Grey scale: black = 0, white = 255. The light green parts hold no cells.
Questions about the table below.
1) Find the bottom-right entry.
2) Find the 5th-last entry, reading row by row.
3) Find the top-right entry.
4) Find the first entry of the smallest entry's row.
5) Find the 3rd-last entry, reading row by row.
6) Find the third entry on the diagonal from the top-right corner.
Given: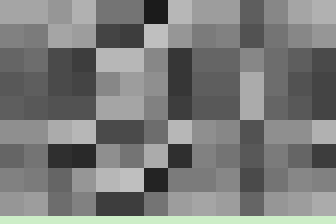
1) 171
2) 157
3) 177
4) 165
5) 150
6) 109

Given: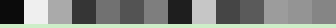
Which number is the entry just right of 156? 148
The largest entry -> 239

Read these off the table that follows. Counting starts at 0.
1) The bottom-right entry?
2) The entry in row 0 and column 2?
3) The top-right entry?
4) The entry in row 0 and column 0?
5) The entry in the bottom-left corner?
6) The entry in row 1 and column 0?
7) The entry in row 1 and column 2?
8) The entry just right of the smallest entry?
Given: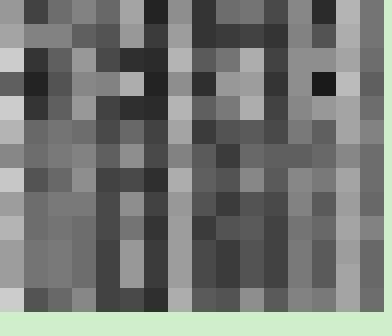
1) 110
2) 110
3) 116
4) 150
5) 205
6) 164
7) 129
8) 186

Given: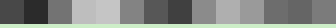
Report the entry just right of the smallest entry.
115
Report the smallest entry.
43
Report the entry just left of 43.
72

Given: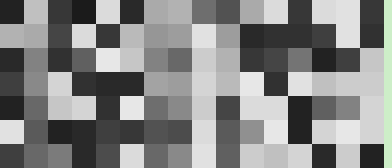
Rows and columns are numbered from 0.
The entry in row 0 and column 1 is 192
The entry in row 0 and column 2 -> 55
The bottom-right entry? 34
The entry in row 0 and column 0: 34
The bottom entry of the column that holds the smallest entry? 41
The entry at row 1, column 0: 178
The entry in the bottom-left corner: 63
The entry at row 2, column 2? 49
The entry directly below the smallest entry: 219
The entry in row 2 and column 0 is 41
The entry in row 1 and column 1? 170
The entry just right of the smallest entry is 219
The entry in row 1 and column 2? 69
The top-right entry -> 55
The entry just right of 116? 34

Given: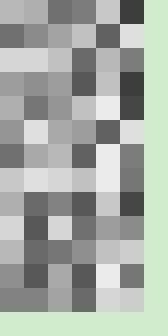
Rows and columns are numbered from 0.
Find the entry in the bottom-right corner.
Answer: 205
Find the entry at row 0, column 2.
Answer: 110
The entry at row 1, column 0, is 110
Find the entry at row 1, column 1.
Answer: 137
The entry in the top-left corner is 183
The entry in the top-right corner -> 61
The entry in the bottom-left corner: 130
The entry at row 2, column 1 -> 213
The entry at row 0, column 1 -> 175
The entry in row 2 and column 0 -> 213

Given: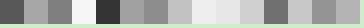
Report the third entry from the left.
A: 127
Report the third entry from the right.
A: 200
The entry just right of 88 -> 167
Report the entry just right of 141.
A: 194
